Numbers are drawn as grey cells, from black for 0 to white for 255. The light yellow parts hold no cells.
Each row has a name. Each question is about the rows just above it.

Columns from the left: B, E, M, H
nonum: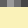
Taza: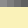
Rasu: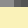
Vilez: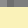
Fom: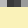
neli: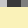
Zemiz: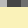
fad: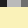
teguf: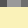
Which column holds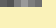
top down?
H
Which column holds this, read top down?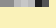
B
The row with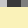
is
neli
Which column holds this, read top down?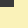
E
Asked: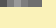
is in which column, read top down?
H
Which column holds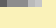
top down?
B

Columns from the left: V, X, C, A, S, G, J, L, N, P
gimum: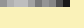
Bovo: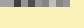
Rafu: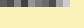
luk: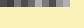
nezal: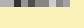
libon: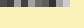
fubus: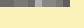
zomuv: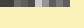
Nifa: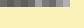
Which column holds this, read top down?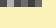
V
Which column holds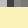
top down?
C

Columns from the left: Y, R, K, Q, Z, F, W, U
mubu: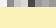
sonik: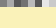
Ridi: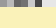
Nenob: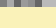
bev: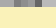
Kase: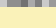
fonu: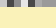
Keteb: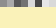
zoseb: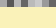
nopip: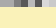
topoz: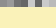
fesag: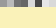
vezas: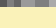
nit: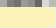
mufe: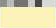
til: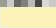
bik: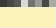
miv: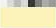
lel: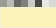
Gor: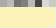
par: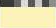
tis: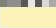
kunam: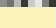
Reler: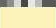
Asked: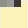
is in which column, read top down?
Y
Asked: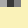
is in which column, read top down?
Y
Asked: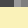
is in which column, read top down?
F

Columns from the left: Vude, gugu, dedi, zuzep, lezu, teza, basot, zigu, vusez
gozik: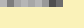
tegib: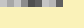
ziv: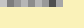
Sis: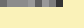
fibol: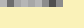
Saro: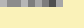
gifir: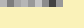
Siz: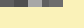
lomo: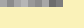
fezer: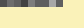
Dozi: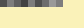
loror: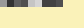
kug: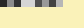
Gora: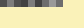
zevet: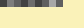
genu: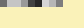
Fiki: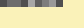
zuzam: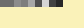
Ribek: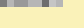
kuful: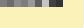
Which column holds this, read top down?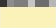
gugu
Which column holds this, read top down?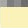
gugu
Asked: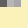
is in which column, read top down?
teza

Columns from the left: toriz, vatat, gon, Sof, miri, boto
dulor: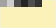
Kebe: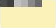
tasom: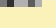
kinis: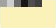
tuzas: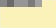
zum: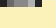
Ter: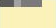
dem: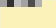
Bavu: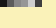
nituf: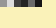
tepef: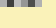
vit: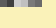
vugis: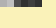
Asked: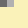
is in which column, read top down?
boto
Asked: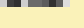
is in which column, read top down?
vatat

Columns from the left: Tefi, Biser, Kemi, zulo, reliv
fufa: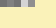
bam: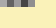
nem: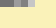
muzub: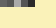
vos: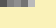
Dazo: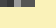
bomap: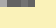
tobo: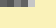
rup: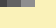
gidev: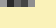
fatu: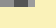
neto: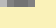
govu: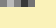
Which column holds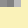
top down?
Biser
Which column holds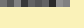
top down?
Biser
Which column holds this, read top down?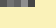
zulo
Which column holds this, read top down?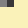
Biser
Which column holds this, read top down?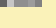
reliv

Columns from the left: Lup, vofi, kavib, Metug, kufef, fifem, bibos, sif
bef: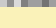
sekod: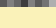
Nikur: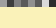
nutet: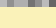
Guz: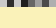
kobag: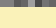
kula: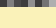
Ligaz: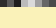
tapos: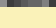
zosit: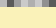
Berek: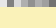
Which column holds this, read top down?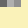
kufef
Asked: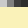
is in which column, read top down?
Lup
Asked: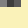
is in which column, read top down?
Metug

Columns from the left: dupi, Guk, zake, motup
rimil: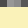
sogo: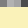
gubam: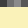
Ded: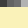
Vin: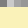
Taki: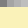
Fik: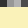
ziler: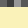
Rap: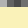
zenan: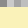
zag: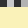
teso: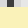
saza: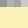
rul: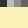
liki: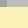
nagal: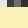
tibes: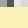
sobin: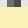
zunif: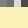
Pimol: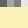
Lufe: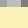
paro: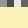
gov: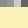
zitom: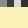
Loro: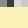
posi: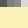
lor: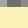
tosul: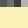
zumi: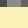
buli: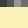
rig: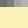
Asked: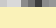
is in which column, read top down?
zake
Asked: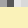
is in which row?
tibes
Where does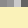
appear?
gov

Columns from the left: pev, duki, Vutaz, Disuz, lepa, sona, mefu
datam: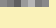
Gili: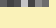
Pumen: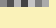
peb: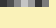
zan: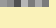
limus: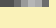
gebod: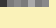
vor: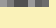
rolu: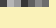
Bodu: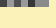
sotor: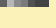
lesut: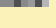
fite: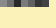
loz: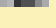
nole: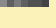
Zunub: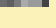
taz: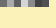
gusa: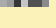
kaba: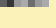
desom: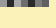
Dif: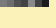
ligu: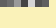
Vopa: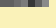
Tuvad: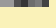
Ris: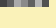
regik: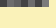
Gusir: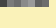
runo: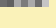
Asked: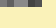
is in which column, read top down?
sona
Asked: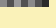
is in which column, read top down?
Vutaz
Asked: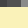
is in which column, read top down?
duki
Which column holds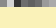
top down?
lepa
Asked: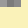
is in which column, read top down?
Disuz
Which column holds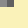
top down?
pev
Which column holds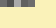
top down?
Vutaz

